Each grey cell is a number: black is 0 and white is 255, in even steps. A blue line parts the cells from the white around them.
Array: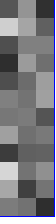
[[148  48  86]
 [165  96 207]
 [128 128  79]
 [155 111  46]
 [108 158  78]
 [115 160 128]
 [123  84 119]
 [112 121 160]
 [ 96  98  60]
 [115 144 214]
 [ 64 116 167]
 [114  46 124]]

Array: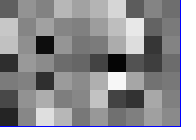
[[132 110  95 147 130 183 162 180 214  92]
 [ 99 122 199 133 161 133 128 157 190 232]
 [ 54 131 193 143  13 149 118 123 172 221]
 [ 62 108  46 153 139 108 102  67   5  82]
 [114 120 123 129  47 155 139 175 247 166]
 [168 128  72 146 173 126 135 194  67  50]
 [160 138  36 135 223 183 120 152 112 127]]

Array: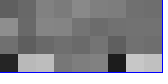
[[112 110  95 104 129 123 137 127 125]
 [114 114 142 105 133 132 116 108 113]
 [113 110 112  94 105 111 106 116  95]
 [199 192  37 185 189 119 126 129  28]]

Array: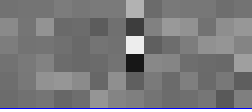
[[110 115 114 116 116 124 119 122 122 178 107 121 119 119]
 [142 151 138 117 147 106 108  92 112  61 129 153 146 114]
 [149 132 125 115 116 112 105 116 113 237  95 109 125 145]
 [105 159 114 121 130 108 105 107 115  23 136 133 110 107]
 [120  94 110 120 146 150 139 103 143  95 122 107 127 106]
 [ 89 127 108 113 117 103 110 149 132 127 116 108 111 118]]

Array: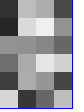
[[173  73  49 189]
 [239 146  38 218]
 [134 103 147 145]
 [229 209 111 170]
 [150  69  62 172]
 [103 190 214  55]]

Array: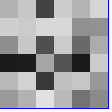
[[180 213 178 200  66 205]
 [144 146 207 203 216 216]
 [105 172 143 199  79 203]
 [ 25 203  27  29 166  84]
 [199 151 184 210  56 192]
 [115 138 154 178 225 186]]

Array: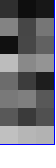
[[ 14  23  47]
 [ 70 118 131]
 [ 71  97  16]
 [137 148 188]
 [ 60  29 108]
 [127  88 121]
 [ 58  80  88]
 [182 178 192]]

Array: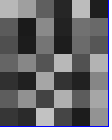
[[188  30 184 159  95  38]
 [113 105  91  26 138  34]
 [107  86  79  28 117  29]
 [ 81 179 101 135  84 184]
 [ 33 134  48  32 166  51]
 [ 92 166  93 145  67 176]
 [ 28 147  54  42 194  69]]
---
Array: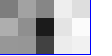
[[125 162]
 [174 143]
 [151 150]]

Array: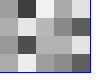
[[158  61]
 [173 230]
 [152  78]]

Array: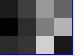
[[29 64]
 [ 3 45]
 [44 53]]

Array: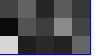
[[ 67  99]
 [ 11  83]
 [214  31]]

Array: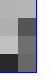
[[179 181]
 [176  85]
 [192 111]]

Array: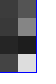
[[ 60  84]
 [ 57 133]
 [ 37  29]]

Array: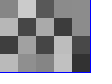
[[134 203]
 [183  70]
 [ 62 161]]
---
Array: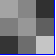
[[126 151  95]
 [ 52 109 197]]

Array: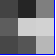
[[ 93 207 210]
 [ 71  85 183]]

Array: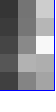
[[ 59 118 182]
 [ 69 137 248]]

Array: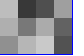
[[175 120 171]
 [144 182 201]]

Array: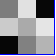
[[203 170 229]
 [  6 129 180]]

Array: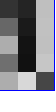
[[103  26 193]
 [173  19 192]]
